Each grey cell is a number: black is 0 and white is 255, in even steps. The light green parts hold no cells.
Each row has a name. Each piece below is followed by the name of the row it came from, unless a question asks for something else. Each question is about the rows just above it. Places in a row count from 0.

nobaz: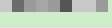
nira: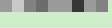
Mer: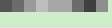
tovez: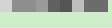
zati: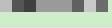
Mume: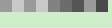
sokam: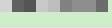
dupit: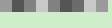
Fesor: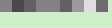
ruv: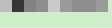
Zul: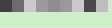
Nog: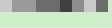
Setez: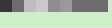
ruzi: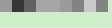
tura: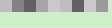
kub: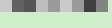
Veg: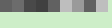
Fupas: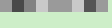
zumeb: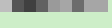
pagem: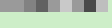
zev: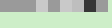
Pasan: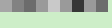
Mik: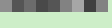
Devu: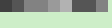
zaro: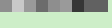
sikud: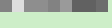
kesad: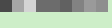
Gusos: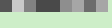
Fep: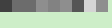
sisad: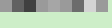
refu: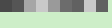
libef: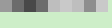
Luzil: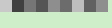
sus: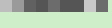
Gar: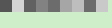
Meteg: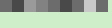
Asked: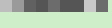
sus
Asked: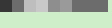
Setez
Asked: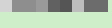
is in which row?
tovez
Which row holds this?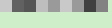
kub
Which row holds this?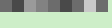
Meteg
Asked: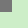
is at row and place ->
Luzil, 2
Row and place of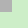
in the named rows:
Devu, 5

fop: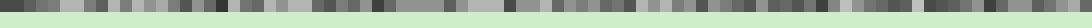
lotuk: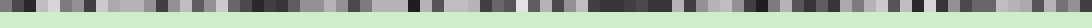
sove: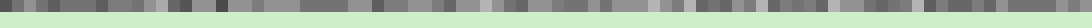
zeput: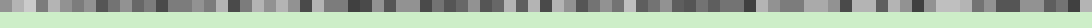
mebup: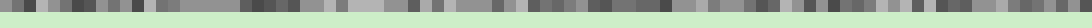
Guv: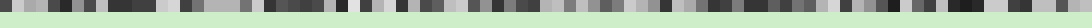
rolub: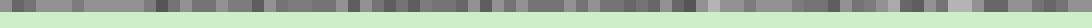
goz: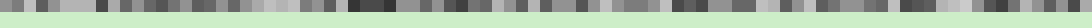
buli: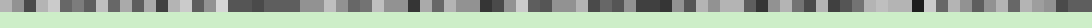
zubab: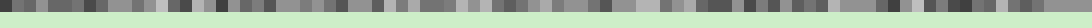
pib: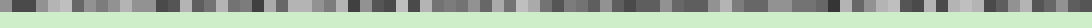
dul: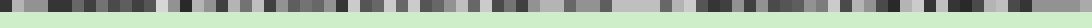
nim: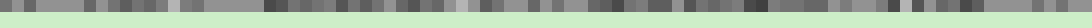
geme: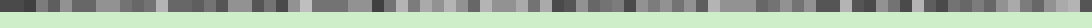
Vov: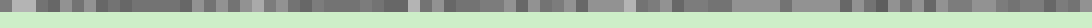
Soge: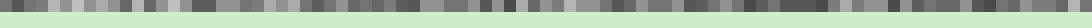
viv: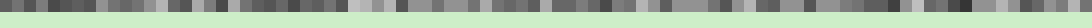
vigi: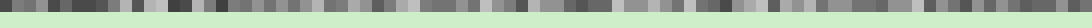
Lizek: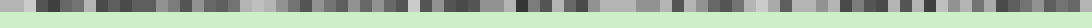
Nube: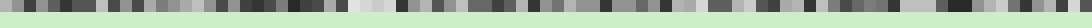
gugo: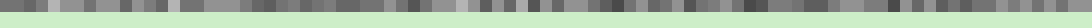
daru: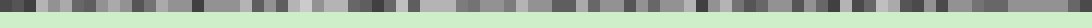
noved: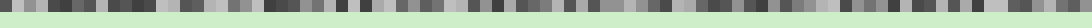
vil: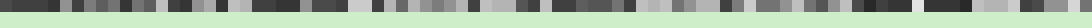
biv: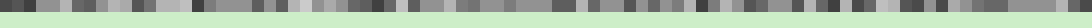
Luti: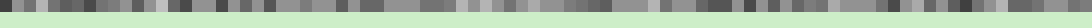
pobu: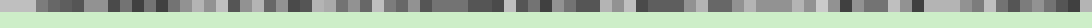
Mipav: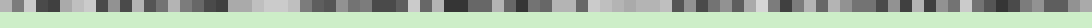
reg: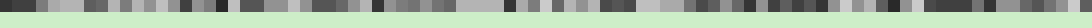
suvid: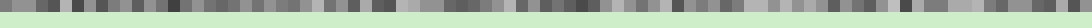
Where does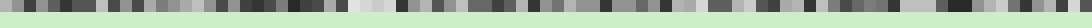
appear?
Nube
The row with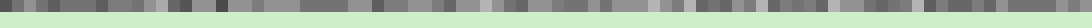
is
sove
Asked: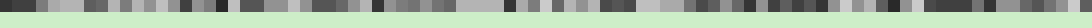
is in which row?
reg
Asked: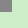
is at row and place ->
fop, 69
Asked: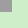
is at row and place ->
buli, 86

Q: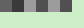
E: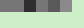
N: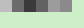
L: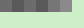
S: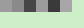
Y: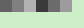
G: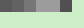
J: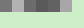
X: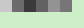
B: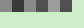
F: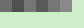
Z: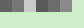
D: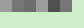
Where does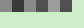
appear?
B
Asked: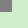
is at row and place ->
Y, 1
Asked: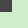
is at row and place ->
S, 2
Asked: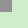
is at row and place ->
X, 4
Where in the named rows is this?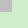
N, 0

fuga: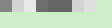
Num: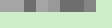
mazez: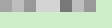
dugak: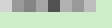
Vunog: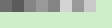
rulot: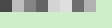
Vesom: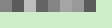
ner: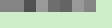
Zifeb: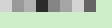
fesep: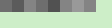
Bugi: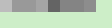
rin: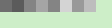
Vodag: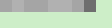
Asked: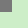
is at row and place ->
mazez, 5
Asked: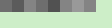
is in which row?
fesep
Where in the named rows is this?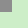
Bugi, 7
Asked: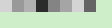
Zifeb
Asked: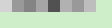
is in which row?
dugak
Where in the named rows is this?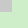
Vunog, 7

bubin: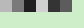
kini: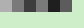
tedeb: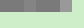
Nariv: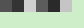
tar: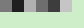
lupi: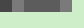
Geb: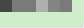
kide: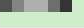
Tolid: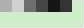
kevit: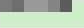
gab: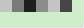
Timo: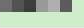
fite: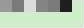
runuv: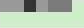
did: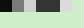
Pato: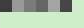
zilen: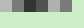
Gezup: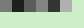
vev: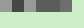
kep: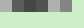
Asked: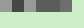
vev
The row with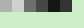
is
Tolid
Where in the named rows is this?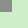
gab, 3
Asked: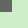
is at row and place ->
Pato, 3
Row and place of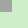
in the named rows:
Pato, 4
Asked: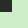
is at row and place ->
Nariv, 4

